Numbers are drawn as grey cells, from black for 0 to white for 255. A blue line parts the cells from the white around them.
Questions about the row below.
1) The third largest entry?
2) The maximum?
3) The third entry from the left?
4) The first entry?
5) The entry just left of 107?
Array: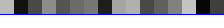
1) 176
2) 196
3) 73
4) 187
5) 84

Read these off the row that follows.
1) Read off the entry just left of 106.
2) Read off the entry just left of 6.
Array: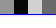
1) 209
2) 148

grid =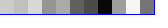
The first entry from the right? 117
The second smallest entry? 75
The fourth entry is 149

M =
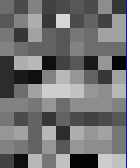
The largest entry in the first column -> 150
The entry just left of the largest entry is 55
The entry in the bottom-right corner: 194
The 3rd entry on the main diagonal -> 162
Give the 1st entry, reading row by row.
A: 109
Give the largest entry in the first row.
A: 141
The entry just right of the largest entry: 75
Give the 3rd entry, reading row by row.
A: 130
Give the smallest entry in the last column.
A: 4
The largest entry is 215
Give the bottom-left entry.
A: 66
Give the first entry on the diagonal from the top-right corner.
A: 55
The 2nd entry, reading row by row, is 75
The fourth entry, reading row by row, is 66
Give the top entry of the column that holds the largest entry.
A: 75
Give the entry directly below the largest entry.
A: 87
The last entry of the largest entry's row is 162
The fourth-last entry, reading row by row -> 4
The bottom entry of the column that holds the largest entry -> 194
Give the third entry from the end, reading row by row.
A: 4
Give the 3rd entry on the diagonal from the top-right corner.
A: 109
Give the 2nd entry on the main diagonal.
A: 130

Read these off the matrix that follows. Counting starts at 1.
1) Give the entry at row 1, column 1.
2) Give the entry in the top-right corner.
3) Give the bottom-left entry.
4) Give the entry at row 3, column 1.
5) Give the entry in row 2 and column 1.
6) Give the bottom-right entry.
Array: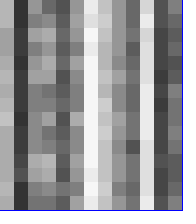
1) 182
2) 127
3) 172
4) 161
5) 182
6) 127

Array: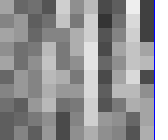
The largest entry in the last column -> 185
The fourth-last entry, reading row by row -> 143
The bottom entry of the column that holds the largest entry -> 84
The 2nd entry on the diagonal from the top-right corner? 217
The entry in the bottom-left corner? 94
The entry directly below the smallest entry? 84
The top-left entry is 164
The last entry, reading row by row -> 174
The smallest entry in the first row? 64
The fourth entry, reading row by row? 84
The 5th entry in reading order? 207
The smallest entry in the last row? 74
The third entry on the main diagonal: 103
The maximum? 238
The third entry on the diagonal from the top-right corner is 132

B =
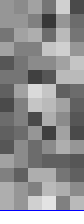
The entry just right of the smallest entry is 150
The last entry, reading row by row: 186
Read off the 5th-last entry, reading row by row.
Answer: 150
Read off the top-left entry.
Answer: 150
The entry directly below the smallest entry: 108
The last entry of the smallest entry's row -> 108
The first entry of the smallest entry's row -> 150
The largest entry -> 227
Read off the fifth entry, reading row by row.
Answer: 208
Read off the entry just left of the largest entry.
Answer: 208
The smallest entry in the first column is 74
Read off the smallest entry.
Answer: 55
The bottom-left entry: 174
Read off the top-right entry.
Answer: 74
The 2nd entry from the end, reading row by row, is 128
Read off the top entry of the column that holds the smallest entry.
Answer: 117
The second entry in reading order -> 139
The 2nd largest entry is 218
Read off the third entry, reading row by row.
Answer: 162

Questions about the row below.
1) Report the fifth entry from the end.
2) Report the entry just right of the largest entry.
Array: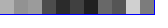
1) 32
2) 124

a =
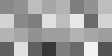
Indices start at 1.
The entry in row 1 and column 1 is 137
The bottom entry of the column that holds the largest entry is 243
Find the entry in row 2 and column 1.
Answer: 211
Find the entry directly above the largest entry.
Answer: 167
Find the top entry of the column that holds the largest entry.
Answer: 146
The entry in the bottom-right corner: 84
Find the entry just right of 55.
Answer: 126
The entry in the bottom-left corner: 96
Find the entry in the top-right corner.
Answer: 189
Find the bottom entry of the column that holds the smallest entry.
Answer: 55
